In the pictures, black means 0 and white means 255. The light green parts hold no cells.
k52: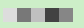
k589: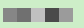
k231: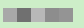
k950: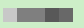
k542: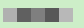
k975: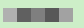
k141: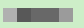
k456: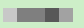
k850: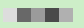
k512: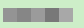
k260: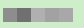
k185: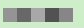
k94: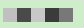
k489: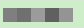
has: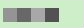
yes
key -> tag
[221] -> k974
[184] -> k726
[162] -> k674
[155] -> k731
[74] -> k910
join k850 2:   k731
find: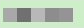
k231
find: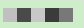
k94
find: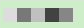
k52

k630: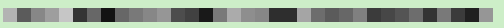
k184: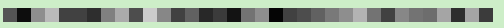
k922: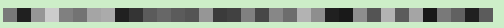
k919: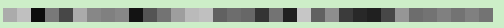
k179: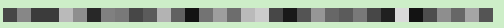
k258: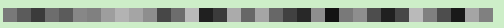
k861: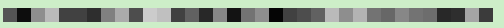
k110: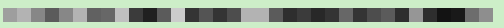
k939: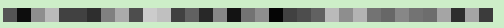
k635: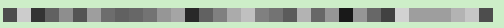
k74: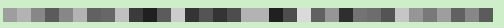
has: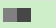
yes
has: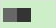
yes
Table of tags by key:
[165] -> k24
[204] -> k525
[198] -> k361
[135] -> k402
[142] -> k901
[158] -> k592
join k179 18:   k525

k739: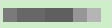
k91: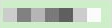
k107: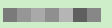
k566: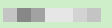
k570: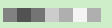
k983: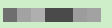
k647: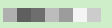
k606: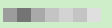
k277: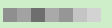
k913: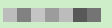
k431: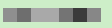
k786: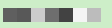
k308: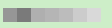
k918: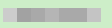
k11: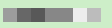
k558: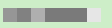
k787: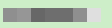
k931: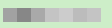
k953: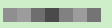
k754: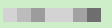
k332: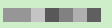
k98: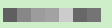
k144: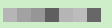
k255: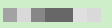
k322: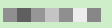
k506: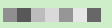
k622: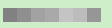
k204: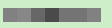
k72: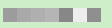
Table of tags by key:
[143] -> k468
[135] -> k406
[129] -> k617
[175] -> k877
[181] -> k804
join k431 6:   k406
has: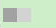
no
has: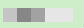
yes
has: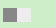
yes
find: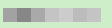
k931

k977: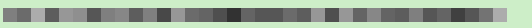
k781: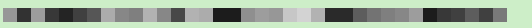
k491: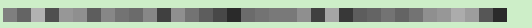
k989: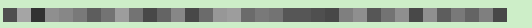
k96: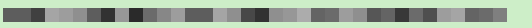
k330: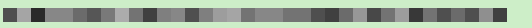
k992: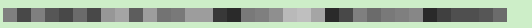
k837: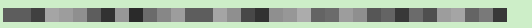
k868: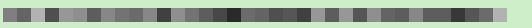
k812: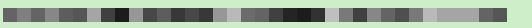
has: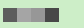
no
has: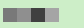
yes
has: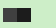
yes
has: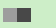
no
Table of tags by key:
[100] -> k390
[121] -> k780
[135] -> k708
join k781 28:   k708
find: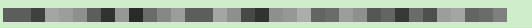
k96
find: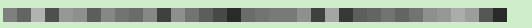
k491

